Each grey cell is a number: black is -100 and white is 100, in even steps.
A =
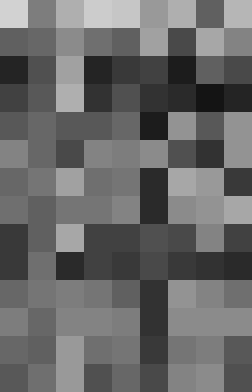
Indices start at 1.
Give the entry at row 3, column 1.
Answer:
-72
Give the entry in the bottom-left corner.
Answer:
-31
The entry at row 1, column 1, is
65
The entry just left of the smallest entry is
-67
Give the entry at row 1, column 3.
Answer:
37
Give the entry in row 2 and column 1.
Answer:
-25
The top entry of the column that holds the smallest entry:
-25
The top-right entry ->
43
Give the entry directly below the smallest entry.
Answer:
-31
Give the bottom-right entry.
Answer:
-37
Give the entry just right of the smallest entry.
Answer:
-72
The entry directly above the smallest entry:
-25
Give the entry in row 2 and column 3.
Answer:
9
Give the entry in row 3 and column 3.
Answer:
26
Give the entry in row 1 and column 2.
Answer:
-2

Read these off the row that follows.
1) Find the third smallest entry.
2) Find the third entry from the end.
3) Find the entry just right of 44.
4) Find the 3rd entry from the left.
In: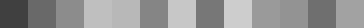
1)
-13
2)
15
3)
4
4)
10

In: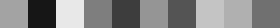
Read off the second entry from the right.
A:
38
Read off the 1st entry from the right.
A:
-12
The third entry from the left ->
82

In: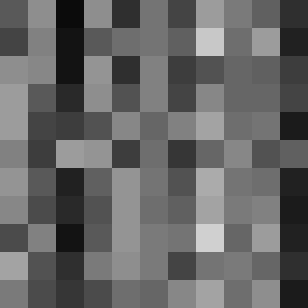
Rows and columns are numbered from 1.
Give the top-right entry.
-63
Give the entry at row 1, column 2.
11
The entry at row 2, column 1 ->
-47
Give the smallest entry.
-91
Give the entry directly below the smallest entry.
-85
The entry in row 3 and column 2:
6
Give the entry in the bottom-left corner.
-4
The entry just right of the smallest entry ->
11
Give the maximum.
63
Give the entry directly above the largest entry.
28
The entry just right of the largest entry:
-20
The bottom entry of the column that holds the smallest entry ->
-58
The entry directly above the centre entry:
-20
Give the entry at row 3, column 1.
11
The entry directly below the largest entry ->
-9
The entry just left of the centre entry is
-52
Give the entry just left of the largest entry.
-9
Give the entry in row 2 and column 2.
1
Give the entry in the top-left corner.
-30
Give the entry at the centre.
-14

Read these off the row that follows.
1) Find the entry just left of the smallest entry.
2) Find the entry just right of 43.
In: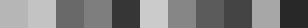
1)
31
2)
53

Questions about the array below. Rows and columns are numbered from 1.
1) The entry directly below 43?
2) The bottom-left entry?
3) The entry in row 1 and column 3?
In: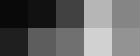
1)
64
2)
-76
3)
-49

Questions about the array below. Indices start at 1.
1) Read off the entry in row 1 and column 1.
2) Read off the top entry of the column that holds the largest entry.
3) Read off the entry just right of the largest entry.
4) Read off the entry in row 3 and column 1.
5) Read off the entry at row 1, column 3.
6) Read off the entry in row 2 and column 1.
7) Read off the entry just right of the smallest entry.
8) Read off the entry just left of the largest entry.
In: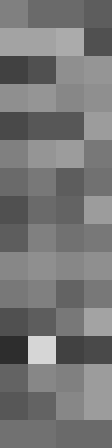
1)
0
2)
-17
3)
-49
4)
-49
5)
-17
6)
28
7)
68
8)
-65

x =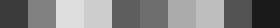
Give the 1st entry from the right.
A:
-80
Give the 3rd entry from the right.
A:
49
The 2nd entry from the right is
-36

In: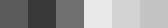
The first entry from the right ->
54
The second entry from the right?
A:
65
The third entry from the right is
82

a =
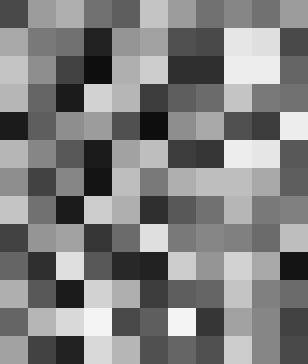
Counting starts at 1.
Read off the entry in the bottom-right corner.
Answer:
-43
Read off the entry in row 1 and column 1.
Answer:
-43
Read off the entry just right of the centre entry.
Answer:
37
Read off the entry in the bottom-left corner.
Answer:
27
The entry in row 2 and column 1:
32
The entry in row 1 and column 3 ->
37
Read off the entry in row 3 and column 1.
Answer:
54
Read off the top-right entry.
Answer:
22
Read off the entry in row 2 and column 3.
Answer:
-11
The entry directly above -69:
-16
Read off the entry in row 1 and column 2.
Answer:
22
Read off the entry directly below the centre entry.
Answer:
-63

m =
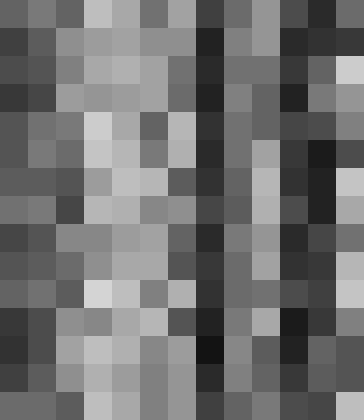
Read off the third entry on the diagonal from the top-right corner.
-56
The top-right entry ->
-16
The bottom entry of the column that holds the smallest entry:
-50
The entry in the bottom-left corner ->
-16
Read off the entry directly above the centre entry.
-28
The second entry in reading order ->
-5
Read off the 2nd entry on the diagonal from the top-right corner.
-61
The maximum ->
66
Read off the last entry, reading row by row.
49
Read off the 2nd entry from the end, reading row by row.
-45
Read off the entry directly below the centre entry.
-22
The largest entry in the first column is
-11
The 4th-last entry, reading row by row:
-5
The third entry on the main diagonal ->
0
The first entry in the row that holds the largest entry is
-22
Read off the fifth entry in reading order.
32
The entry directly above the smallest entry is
-73
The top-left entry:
-22
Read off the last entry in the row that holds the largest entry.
54
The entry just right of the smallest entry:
6
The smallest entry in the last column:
-56
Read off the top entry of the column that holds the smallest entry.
-50
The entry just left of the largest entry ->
-28
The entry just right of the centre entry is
-45
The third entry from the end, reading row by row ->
-40
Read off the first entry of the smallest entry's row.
-61
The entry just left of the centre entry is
6
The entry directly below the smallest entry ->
-67
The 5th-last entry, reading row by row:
-22
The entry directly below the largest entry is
6

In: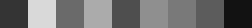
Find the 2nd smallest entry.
-59
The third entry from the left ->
-17
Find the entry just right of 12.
-5

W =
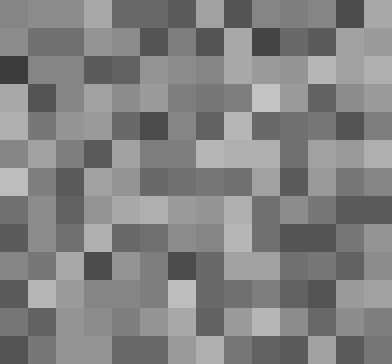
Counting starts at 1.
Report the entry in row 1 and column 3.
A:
10
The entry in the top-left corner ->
4
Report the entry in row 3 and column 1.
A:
-52
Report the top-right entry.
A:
32
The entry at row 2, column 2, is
-12
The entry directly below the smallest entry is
32
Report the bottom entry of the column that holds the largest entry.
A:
-23
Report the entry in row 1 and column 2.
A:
10
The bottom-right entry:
-7
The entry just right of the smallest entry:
4
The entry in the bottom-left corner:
-34
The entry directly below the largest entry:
-18
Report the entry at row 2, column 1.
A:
10
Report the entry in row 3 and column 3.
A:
4

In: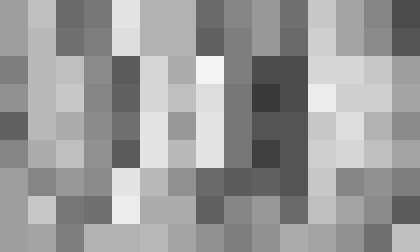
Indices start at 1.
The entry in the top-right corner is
-40
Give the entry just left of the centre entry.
19
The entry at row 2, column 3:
-12
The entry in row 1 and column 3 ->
-18
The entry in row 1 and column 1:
24
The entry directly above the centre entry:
73
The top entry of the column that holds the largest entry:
-18
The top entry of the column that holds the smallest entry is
19
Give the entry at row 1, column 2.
50
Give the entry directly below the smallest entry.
-34
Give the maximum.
91
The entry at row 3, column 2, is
45
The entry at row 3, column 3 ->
50
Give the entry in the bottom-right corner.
50
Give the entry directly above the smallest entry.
-40
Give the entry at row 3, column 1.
-1
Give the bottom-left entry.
24
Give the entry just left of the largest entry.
35
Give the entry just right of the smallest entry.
-40
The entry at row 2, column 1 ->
24
